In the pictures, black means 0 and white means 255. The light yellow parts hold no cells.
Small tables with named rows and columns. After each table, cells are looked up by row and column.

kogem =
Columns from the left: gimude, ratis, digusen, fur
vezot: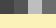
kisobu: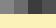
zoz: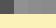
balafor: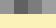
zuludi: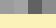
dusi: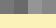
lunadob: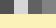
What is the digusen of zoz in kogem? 141
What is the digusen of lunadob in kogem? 97
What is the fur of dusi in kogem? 135
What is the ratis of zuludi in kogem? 163
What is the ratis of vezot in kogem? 85
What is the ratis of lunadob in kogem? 214
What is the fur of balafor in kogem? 159
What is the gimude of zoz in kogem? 83
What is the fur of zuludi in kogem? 140

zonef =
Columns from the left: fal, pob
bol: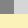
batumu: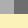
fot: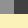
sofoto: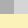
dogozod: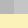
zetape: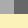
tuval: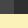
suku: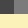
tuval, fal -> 70
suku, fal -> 70
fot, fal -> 145
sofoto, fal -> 174
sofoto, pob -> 213
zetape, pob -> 103
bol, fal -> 131
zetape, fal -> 171
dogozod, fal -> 183
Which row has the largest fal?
dogozod

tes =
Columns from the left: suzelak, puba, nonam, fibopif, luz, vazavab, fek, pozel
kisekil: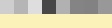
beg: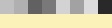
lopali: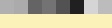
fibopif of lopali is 115
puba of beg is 176
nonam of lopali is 100
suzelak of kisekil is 206
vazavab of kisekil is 132
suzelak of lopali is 176
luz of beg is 211

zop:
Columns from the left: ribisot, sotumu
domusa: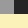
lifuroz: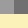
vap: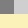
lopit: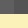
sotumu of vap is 207
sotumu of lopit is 84
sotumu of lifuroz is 112
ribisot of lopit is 95
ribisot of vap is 126
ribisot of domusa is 154
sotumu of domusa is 37
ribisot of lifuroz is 156

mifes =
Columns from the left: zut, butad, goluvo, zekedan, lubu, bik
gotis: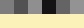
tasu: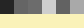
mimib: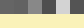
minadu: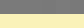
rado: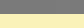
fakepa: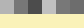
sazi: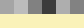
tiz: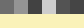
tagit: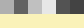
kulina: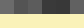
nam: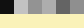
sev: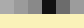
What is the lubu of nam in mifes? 100
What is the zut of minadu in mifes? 122
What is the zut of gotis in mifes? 125
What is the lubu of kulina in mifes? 56
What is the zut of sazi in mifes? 165
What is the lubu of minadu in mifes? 123
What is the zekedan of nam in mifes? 173
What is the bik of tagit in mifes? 67
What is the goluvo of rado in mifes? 122
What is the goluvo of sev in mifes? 137
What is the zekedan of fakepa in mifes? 192
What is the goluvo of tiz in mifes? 66
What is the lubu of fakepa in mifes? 120
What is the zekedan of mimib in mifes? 79
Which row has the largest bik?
tasu

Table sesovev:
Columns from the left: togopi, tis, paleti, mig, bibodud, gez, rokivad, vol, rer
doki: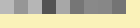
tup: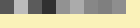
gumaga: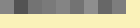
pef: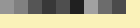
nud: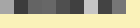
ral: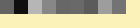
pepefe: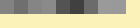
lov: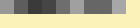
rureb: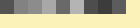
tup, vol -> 127
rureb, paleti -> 140
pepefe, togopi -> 130
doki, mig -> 83
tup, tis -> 187
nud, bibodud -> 79
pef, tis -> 128
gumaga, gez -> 115
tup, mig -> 48
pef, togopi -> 149
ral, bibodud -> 103
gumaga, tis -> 83
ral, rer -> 115
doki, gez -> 118
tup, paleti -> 91
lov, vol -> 103
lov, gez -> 160
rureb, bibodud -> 105

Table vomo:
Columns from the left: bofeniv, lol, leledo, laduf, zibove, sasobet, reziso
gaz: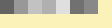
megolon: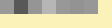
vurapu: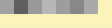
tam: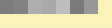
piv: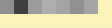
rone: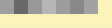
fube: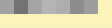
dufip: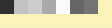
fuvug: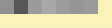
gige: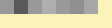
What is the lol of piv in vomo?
64
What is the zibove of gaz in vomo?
223
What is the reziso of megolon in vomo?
151
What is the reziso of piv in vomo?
164
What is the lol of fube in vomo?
114
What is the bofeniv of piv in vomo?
143
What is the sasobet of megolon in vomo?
147
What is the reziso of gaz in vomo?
136
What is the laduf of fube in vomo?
180
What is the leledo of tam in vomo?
174
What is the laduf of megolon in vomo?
182
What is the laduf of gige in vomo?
175
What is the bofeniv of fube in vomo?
162
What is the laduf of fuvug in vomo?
168
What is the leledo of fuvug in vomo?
155
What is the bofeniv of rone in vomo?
158

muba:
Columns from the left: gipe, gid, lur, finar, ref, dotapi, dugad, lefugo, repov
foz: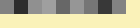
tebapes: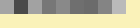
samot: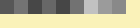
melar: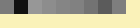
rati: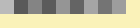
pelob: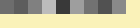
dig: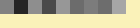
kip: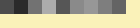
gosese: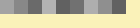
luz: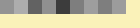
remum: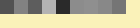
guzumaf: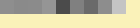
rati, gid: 89
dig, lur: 142
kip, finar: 172
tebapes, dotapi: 111
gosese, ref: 97
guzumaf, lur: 139
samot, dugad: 193
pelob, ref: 57
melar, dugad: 115
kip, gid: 42
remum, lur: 93
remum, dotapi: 140
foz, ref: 103
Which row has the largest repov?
guzumaf

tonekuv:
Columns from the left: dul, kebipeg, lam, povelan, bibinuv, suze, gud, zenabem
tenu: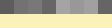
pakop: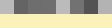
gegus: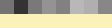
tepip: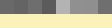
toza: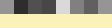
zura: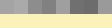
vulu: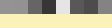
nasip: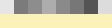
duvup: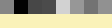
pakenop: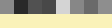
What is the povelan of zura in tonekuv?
129
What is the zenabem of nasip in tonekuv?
220
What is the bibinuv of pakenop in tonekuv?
212
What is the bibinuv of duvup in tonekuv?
210
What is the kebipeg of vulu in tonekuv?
146
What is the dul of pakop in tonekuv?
186
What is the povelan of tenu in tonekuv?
102
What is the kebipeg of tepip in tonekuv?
100
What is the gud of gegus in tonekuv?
175
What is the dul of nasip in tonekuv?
230
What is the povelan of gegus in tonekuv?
147
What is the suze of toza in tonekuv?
128
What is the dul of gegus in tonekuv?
115
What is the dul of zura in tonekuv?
164
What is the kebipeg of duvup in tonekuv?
2
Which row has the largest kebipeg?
zura

